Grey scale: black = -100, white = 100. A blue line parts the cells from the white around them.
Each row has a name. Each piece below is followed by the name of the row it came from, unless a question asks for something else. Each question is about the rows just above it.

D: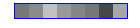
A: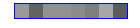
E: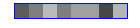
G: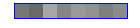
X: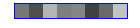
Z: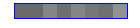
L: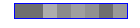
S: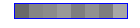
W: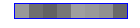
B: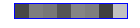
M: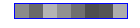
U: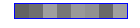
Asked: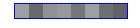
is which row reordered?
U
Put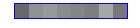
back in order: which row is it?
G

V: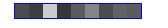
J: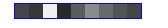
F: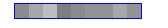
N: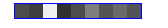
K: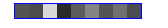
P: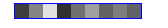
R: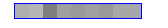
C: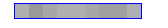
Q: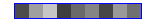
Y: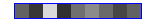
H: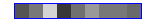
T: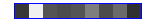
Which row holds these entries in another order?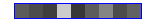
V
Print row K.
[-34 -40  71 -67 -28   4 -34 -12 -40]
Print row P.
[-51   4  77 -62 -12  25 -23  -1 -23]
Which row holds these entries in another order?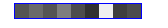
N
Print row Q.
[-40  25  55 -51 -17   4 -45  20 -12]

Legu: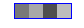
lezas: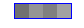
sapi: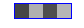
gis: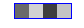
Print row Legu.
[ -5  32 -39  48]
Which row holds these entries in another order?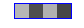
sapi

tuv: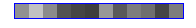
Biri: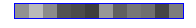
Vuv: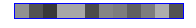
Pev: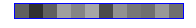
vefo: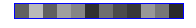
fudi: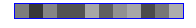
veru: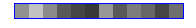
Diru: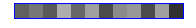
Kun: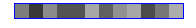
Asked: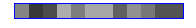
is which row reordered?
fudi
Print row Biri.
[ 14  46   9 -35 -41 -51  19 -25  -7 -13 -46  -2]
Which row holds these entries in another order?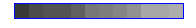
fudi
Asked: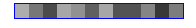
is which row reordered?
fudi
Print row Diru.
[-25  -7 -30  36 -19  25 -41   9  19 -41  25 -62]

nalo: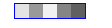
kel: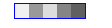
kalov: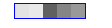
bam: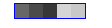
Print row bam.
[-19 -41 -57  67  57]
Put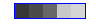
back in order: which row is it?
bam
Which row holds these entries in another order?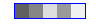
kel
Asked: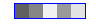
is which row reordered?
nalo

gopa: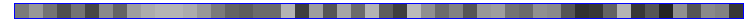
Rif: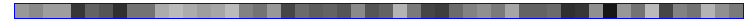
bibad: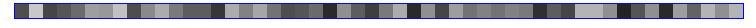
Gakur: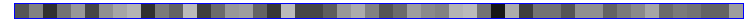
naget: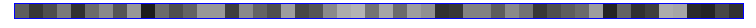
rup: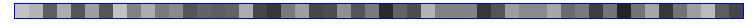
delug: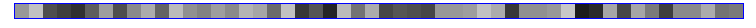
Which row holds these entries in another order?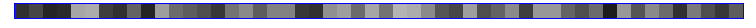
naget
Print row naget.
[-27 -57 -39  -4 -62 -16   8 -33  19 -78 -16 -39 -22  19  19 -51   8 -22
 -39  24 -45 -33   8  35  41 -10  30 -16  24  13 -62 -57   2   2 -27   8
 -10 -57 -39 -27 -16  24 -72 -22 -62 -51  35  30 -67 -72 -45 -62]
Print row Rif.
[ 19   8  24  24 -57 -22 -33 -62 -10 -10  35  47  35  24  30  47   2 -10
  19 -45 -16 -27 -22 -33   8 -33 -22  41  -4 -45 -51 -16   2  13  -4  30
 -22 -22 -16 -62 -57  13 -83  19 -10  47 -45   2 -10  41  13  -4]
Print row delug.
[ 19  52 -39 -51 -62 -27  24 -39   8  35 -22  47  13   2  24   8  41  30
 -16  52 -57 -33 -72  47 -10  35 -45 -33 -39 -45  19  19  24  52  35 -57
  13  13  19  57 -78 -67  30 -45  30  -4 -51   8   8  35 -10  -4]
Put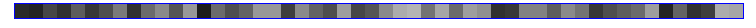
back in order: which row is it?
naget
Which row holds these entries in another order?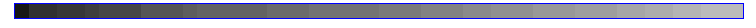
Rif

